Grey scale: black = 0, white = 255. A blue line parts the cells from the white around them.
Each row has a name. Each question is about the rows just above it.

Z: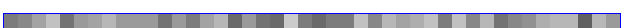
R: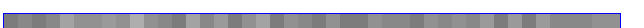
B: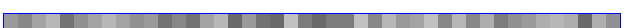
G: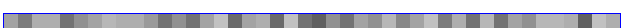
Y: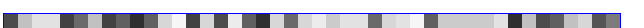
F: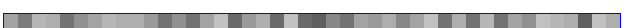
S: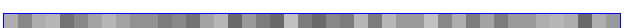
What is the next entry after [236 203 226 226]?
[106]
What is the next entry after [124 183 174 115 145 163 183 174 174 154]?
[115]
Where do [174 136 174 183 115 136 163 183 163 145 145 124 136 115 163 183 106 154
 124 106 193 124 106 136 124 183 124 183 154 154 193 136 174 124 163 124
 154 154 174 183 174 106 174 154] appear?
S

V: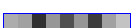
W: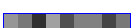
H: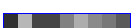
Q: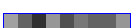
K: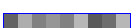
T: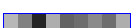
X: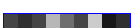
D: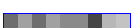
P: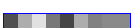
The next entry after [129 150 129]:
[183]
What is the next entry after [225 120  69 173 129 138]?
[138]
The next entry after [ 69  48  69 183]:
[110]
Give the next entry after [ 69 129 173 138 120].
[90]
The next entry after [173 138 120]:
[90]

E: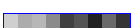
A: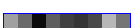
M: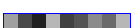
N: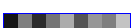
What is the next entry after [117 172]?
[84]
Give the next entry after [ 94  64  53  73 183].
[117]
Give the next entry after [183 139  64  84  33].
[106]

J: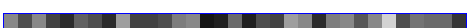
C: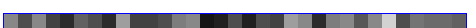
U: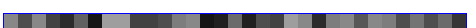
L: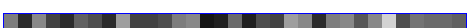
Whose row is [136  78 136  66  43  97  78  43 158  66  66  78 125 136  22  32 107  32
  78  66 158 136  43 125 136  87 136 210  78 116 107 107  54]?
J
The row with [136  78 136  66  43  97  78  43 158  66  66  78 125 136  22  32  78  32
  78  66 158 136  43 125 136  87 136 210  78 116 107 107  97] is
C
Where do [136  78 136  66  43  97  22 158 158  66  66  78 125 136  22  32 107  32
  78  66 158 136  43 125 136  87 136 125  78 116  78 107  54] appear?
U
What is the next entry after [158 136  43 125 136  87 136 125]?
[78]

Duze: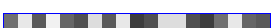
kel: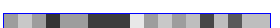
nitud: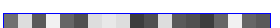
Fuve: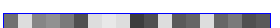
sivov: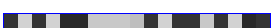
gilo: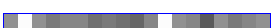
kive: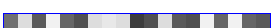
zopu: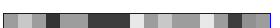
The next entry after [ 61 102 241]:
[102]
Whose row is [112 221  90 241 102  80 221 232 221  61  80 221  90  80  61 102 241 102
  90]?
nitud
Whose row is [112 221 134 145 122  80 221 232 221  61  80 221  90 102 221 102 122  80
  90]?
Fuve
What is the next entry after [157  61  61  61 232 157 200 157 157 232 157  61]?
[145]
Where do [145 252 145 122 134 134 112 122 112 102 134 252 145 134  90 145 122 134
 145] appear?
gilo
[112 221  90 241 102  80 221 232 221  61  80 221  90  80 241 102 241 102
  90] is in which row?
kive

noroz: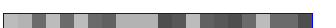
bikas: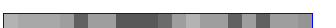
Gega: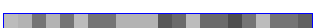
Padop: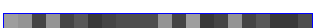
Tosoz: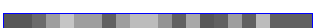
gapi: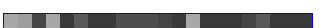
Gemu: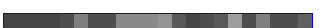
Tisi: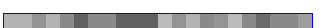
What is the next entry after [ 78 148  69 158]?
[57]
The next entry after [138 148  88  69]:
[78]
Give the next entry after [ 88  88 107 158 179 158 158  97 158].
[97]
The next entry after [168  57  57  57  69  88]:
[57]
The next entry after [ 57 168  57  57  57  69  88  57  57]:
[57]

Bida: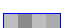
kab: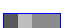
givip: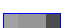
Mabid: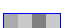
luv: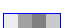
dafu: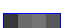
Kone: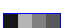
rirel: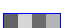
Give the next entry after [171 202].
[128]
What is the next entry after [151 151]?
[77]
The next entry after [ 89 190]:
[140]
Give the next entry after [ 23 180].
[128]
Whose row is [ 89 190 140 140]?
kab

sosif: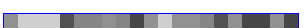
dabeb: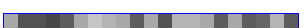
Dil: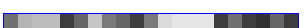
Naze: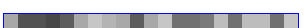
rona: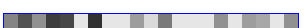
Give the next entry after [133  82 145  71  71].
[145]
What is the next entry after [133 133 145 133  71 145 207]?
[145]
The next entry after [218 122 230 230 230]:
[145]
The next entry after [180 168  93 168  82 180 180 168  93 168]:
[93]
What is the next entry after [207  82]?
[133]

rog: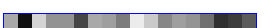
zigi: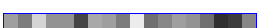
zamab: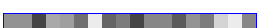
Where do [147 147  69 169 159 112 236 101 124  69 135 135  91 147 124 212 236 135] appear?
zamab
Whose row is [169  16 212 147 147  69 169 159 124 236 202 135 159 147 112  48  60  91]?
rog
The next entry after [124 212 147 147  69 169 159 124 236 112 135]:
[159]
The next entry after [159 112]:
[236]
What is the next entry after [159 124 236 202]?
[135]
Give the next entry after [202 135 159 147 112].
[48]

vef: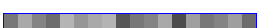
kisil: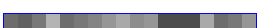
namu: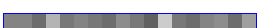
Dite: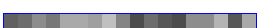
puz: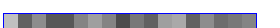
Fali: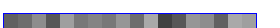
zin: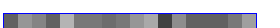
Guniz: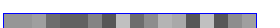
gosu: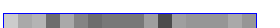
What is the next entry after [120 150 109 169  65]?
[87]
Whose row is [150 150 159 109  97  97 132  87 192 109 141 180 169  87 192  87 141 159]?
Guniz
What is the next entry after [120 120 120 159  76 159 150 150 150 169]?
[150]
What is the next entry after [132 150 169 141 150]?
[76]
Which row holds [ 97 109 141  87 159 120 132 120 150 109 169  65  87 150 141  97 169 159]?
Fali

